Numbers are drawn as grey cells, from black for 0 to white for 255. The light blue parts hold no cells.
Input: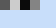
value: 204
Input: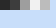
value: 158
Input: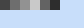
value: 201
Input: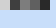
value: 125
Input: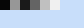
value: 100
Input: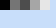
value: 77
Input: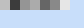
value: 102
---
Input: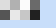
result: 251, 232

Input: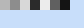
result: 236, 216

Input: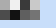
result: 240, 201

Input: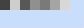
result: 216, 206

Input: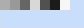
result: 246, 216

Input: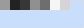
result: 245, 213

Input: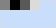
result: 219, 130

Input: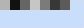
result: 198, 180

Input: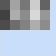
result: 216, 205
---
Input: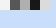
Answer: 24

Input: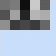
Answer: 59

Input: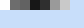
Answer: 154

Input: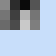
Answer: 201

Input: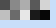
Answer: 26

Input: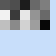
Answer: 158

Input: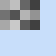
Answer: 92

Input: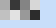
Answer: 153
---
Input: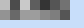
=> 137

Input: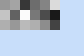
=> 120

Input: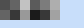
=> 27

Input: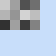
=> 149

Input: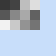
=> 136

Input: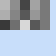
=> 88

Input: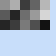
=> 110

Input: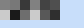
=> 203

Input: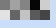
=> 195
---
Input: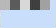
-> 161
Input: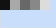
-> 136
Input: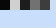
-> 61
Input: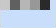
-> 152
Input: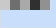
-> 145
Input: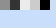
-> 143
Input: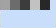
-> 108
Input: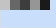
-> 103
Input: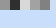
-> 150
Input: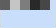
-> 94
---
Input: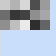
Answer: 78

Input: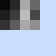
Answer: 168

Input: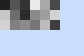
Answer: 168

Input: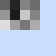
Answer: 131

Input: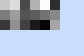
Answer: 252

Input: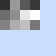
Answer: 88

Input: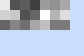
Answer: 145

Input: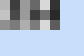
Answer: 216
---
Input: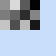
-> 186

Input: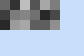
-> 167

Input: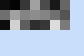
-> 93

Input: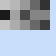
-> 144

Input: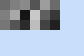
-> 43

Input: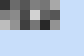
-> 63

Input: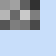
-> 117

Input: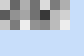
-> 237
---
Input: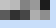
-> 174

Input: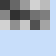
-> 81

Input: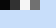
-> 245

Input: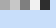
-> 241

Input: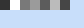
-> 187

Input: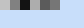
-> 91
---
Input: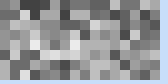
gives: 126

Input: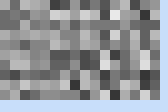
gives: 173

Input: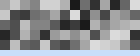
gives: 166

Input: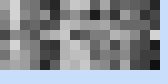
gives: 167

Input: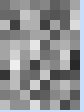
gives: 113

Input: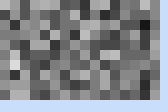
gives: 188

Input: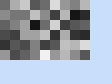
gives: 108
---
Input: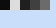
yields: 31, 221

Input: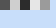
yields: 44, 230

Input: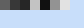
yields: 195, 226

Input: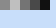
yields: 116, 191

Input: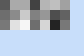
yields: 129, 246

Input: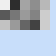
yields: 154, 239

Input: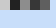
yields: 141, 202

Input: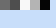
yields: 248, 248

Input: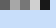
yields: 119, 208
